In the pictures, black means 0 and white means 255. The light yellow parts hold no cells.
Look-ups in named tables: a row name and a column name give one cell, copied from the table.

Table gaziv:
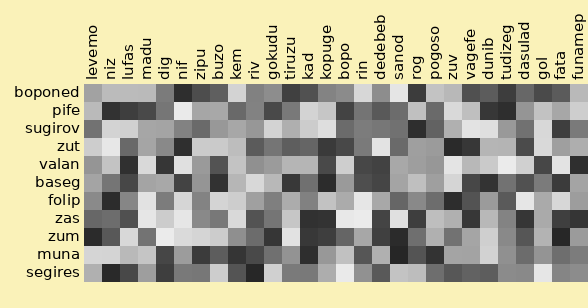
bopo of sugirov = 107
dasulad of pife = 149
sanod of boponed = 229
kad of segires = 121
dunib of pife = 55
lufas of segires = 72
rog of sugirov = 46
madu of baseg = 164
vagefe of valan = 184
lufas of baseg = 71
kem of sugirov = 167
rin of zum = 167
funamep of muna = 124
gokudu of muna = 112
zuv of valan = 228
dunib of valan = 202
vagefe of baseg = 71
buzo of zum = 204
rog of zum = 111
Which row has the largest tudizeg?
valan

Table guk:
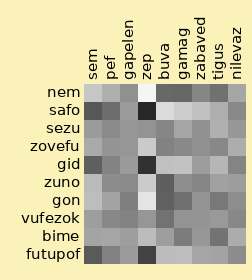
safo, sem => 87
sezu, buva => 134
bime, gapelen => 158
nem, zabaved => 134
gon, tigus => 120
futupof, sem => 90

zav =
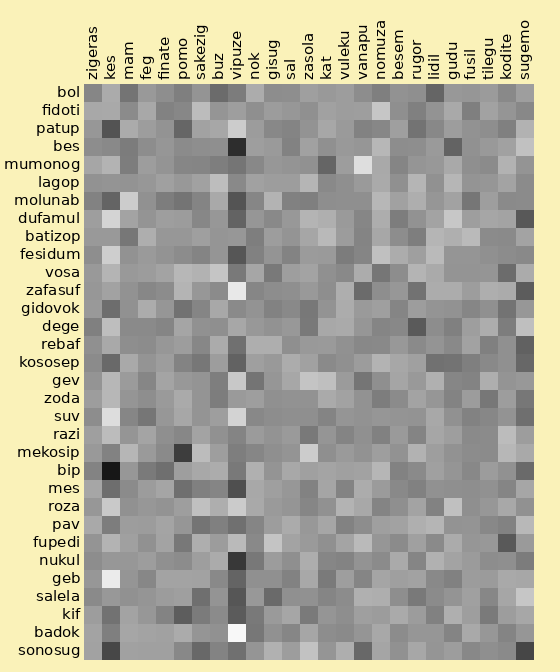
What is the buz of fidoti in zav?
149
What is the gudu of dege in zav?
128
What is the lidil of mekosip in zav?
158
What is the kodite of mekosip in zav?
183
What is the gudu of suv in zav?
145
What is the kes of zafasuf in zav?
162
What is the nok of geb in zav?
144
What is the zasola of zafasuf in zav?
153
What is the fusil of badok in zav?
169
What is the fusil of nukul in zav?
155
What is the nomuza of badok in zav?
168
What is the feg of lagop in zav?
151
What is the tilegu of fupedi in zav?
152
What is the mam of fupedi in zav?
160
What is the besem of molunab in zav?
161
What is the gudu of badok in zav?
132

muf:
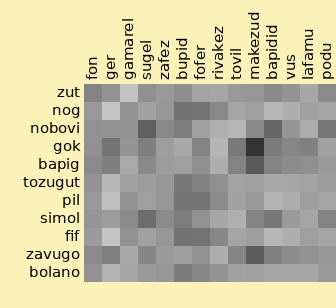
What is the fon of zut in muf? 131
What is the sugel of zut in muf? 143
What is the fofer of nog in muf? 116
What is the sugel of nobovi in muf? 96
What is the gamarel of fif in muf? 145
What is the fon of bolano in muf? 145
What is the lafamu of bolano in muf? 165
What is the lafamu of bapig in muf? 143
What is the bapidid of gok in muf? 123
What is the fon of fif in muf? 154
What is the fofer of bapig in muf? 144
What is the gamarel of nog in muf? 145
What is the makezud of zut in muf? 150
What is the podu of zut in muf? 138
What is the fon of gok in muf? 144

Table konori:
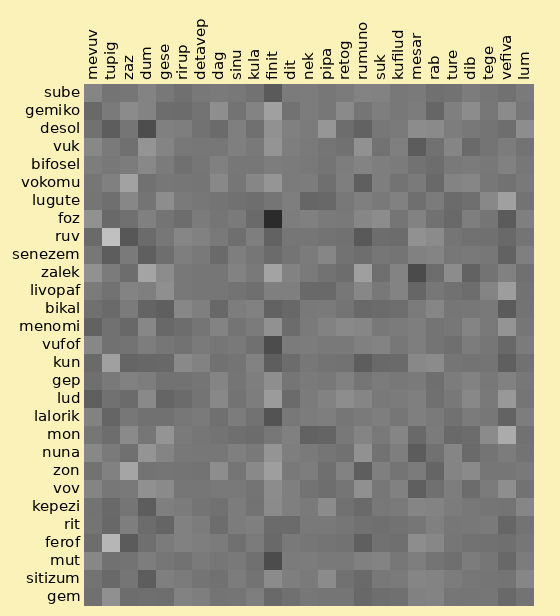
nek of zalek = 122
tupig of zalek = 123
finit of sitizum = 139
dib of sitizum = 119
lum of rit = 115
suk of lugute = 121
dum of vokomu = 113
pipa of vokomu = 111
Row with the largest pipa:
desol

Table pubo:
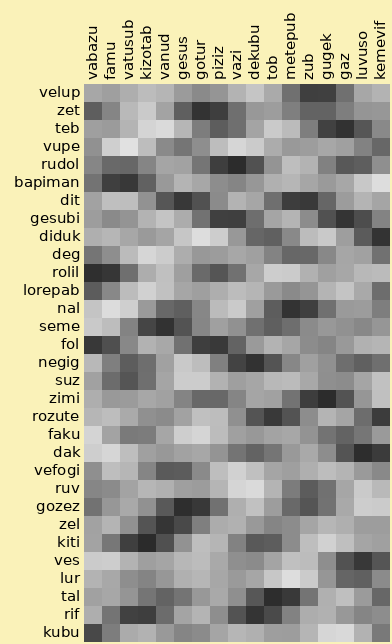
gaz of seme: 145
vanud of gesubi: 196
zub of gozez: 85
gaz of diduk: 158
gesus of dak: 162
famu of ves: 205
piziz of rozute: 189
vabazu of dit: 162
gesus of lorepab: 166
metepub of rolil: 203
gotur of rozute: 192
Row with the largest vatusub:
vupe

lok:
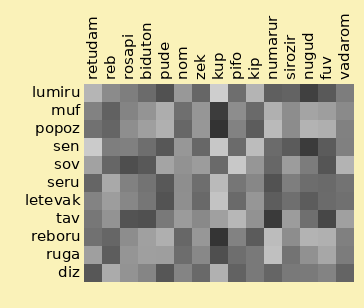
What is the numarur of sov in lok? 103
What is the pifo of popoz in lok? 130
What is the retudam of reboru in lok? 113
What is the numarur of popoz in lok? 186
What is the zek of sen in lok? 103
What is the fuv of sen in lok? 91
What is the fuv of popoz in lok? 175
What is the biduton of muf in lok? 148
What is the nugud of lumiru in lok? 64
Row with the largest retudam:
sen

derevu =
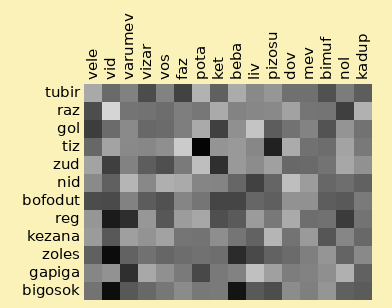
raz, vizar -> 114
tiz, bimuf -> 109
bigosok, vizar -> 104
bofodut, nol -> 89
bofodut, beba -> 69
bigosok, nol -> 96
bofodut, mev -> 145
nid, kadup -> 97
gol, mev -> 131
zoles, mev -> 127
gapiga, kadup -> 97
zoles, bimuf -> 149
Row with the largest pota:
zud

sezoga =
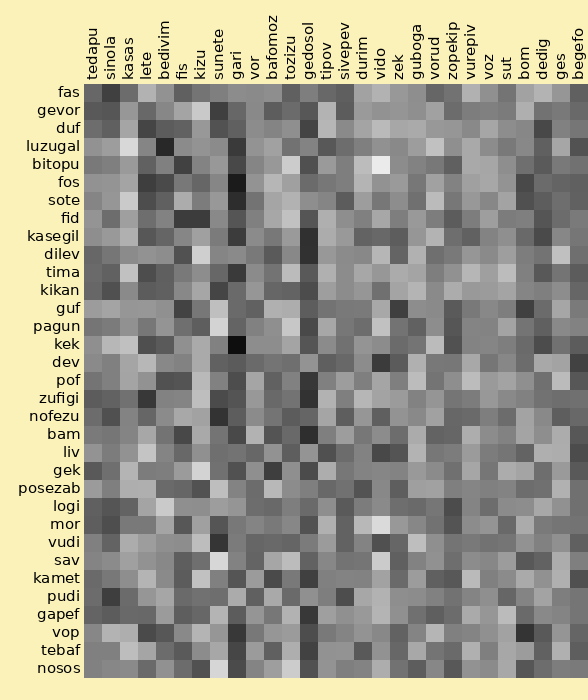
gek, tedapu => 89
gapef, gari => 92
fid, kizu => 60
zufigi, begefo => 112
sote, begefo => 97
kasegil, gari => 60
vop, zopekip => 128
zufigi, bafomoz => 105

